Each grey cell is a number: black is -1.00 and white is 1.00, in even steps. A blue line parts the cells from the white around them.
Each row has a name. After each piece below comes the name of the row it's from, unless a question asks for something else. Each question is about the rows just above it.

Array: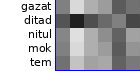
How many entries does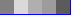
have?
5
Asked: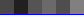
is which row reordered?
ditad

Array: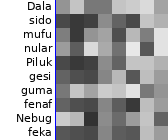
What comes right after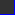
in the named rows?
[0.10]
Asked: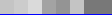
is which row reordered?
Dala

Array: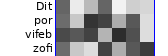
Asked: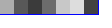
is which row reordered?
zofi
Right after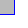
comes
[-0.21]

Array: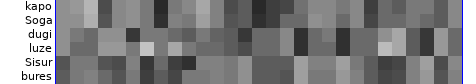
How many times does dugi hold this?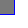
5
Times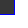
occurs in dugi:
3
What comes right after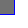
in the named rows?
[0.07]
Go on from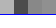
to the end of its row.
[-0.05 -0.68 -0.05  0.07  0.31  0.01 -0.40 -0.28 -0.68 -0.51 -0.45 -0.11
  0.07  0.07 -0.05  0.07 -0.51 -0.17 -0.28 -0.05 -0.05 -0.28  0.07]
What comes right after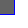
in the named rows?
[-0.28]

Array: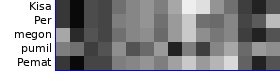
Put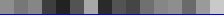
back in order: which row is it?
megon
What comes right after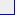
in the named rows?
[0.75]
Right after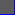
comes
[0.47]
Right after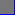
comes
[0.05]
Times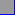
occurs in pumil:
2
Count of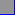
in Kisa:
2

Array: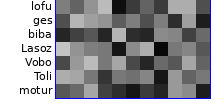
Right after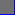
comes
[0.04]
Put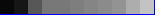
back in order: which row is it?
Lasoz
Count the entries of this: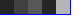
5

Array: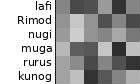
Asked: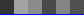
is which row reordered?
rurus
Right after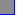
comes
[-0.43]
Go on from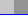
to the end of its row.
[-0.37  0.04 -0.43]
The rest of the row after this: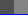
[-0.43]
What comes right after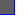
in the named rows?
[-0.32]

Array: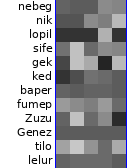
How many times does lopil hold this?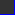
4
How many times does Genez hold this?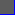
5
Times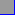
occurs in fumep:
2
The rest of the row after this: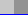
[-0.17  0.33]
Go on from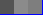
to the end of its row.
[0.45]
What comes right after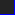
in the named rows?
[0.45]
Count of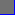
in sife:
1

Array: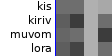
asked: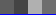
lora
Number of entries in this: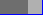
3
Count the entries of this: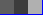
3
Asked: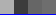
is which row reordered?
muvom
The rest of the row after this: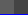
[ 0.38 -0.14]
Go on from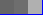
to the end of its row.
[-0.53]

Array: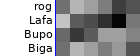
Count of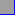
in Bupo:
2
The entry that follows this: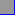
[-0.35]
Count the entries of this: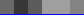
6

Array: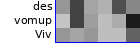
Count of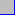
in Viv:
2
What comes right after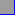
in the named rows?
[0.49]
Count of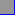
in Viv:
2

